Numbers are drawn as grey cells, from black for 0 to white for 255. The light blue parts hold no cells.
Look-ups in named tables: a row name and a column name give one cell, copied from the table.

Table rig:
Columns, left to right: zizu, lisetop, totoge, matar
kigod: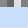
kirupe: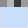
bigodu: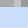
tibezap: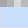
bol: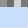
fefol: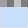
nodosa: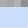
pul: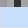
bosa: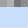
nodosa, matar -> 144
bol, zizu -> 146
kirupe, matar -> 154
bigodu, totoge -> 194
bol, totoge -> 210
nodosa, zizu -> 172
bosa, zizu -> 161
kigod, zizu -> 137
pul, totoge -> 51
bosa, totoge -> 118
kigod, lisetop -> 103
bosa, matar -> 141
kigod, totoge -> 223

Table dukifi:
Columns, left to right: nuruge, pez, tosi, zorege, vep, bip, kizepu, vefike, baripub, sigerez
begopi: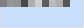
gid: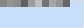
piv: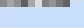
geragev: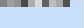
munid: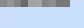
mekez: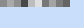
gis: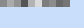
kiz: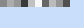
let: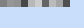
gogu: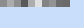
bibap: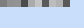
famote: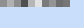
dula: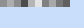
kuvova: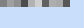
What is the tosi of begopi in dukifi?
147
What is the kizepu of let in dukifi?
101
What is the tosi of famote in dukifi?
141
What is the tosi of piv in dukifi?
144
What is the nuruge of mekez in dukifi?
139
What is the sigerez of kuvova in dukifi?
87
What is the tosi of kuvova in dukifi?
144
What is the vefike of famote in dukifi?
148
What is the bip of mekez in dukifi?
223
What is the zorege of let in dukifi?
71
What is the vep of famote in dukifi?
182
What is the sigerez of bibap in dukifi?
89
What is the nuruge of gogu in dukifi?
141
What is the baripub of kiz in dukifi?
149
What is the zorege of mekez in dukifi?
72
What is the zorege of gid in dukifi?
97
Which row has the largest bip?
kiz

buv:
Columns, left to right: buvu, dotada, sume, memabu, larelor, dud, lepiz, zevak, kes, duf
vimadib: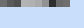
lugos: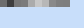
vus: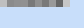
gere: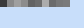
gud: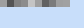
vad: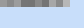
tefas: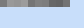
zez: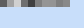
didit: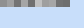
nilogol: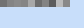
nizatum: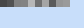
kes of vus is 102
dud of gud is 159
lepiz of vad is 116
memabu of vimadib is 179
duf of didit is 110
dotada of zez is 163
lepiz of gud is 97
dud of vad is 137
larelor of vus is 121
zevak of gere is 107
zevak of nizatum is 90
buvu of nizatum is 71
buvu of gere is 58

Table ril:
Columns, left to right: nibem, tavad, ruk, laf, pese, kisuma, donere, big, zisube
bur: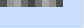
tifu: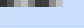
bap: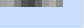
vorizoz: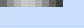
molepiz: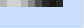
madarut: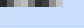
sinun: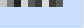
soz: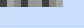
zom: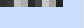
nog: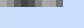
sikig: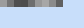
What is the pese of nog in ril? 83
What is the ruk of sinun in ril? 37
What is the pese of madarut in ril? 121
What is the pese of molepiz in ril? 134
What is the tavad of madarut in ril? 93
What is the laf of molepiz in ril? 181
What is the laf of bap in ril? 82
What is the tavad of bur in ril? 147
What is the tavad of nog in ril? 144
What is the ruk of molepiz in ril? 209
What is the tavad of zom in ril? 59
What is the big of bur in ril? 139
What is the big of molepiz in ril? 25
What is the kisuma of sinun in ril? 61
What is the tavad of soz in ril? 164
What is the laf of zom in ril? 173

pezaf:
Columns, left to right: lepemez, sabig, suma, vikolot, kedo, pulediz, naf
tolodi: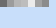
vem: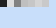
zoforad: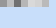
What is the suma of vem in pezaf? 130
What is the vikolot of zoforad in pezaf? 182
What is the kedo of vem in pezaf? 198
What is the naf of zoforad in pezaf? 186
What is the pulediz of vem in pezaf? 212
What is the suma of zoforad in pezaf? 113
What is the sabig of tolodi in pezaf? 156
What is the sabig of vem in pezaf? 222
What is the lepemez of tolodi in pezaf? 108
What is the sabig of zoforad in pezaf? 191
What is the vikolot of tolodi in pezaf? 189
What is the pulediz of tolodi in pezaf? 161
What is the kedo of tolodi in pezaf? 235
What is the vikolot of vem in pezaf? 191
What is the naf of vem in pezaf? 201
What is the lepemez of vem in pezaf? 32
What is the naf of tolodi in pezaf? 139
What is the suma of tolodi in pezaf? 182
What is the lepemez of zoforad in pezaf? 151
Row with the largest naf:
vem

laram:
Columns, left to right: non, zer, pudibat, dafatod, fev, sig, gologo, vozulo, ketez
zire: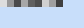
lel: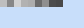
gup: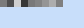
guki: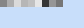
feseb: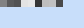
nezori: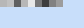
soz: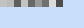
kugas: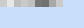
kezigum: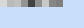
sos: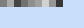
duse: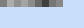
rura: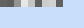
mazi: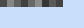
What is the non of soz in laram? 194
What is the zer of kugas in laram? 231
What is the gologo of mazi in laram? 53
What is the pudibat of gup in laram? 207
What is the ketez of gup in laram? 127
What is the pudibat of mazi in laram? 96
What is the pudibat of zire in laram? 74
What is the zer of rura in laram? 94
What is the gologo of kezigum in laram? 200
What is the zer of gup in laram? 78
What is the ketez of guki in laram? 118
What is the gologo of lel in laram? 143
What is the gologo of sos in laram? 209
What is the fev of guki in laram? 193
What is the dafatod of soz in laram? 195
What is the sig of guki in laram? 230
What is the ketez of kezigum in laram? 126
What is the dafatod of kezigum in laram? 147
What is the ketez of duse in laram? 136
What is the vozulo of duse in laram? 118
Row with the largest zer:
kugas

